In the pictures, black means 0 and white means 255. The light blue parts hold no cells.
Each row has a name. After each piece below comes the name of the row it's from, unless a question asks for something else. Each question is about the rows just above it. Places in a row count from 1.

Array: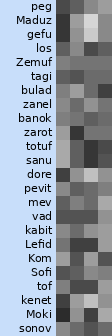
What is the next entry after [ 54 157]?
[213]
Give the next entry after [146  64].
[169]
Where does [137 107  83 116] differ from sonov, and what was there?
4, [107]

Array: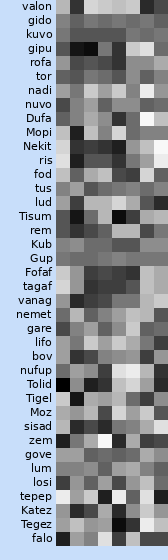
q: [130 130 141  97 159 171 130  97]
lum
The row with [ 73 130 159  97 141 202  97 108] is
gare

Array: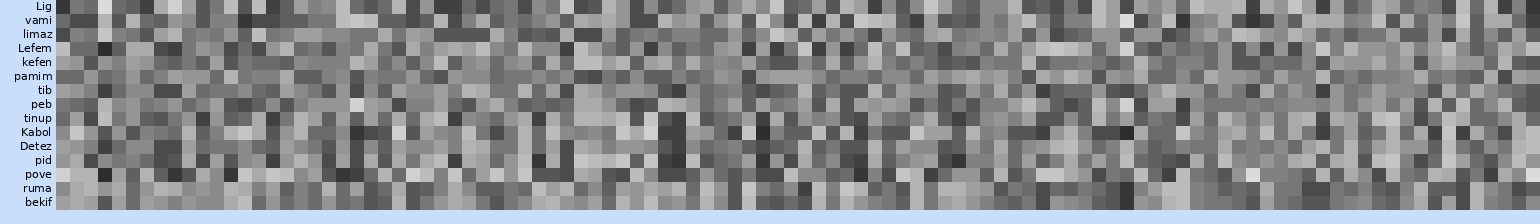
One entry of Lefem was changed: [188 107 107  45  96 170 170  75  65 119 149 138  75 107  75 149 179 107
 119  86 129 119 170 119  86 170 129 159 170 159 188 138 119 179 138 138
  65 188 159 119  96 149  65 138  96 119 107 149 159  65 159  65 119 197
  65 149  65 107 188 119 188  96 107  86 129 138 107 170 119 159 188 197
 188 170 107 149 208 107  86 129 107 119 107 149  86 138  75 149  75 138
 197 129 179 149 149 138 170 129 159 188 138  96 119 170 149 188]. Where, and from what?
64, [75]
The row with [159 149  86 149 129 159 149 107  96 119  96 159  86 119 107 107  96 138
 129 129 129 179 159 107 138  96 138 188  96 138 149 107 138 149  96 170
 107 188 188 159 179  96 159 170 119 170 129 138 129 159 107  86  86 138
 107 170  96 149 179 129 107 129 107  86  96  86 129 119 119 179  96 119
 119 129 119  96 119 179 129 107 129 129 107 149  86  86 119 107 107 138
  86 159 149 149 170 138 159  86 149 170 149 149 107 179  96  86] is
kefen
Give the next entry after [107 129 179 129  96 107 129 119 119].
[170]
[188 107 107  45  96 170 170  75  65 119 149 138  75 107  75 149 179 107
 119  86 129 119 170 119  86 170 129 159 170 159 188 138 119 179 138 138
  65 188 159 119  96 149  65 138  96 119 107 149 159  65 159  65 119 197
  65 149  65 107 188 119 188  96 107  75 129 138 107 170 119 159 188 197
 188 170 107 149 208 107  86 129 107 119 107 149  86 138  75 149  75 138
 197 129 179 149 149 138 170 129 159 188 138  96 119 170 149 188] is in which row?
Lefem
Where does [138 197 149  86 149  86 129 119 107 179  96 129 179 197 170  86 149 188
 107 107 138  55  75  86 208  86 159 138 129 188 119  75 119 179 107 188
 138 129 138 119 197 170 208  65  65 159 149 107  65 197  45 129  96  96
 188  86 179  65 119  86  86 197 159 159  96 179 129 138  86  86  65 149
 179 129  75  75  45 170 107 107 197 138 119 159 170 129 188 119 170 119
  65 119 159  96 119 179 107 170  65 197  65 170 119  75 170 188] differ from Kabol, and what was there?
18, [179]

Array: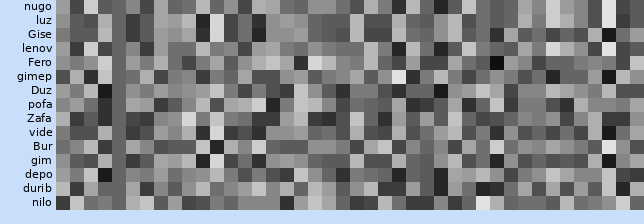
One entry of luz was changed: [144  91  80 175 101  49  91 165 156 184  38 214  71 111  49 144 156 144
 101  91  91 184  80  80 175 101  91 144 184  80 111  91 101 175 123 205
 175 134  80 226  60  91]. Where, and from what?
6, [60]
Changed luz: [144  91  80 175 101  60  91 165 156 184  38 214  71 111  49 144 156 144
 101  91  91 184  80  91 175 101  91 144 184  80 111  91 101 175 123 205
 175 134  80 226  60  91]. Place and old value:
24, [80]
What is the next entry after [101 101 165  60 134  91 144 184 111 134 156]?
[195]

